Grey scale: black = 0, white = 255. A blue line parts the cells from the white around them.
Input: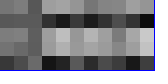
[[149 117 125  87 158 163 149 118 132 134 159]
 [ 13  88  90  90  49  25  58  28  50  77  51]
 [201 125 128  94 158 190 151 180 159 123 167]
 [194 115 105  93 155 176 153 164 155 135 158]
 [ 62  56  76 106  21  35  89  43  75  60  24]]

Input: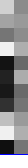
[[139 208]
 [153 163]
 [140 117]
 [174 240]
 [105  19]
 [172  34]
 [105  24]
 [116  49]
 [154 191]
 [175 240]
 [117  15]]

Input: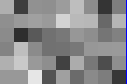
[[126 175  61 145 143 156 190 141  52]
 [181 143 153 160 154 211 185 183 104]
 [129 139  46  89 113 120 151 142 117]
 [154 131 190 139 113 114 120 151 153]
 [142 176 201 153 142  65 172 120  77]
 [ 55 152 152 230  83 160 107 138 125]]

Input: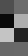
[[108  79]
 [174   9]
 [ 35 196]
 [105 104]]

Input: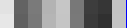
[[195 226  99 122 179 198 120  61  54]
 [196 231  96 120 181 197 121  58  48]]

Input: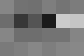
[[124 134 114 112 126 116]
 [197 109  55  84  26 203]
 [133 134 110 110 115 115]
 [136 122 127 135 126 133]]

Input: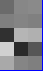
[[138 107 135]
 [128 127 132]
 [176  48 181]
 [ 86 208  41]
 [127 169 133]]

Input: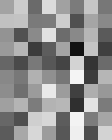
[[119 163 204 106 219 161 123 198]
 [137 193 195 122 123 205  80 165]
 [ 90 147  81 138 225 108 137 182]
 [ 63 154 182  59  93 164  18 196]
 [107 102  74 121  87  68 211  52]
 [182 136 120 177 144 118 244  60]
 [152 141 111 155 233 156  64 174]
 [123 160 180 124 179 183  47 227]
 [166 103  79 207 215  92 243 124]
 [211  91 168 215 156  87 239  77]]

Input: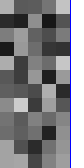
[[195 177  90  92 117]
 [ 83  43  32 143  23]
 [123 125 157  97  77]
 [ 50  26 153 109  54]
 [198 173  61 129 108]
 [154  88  61 151  31]
 [ 42  95  88  75 175]
 [ 86 139 204  59 159]
 [133 115  91 129 106]
 [144 109  95 112  34]
 [149 163  81  43 113]
 [158 163 166  69 130]]
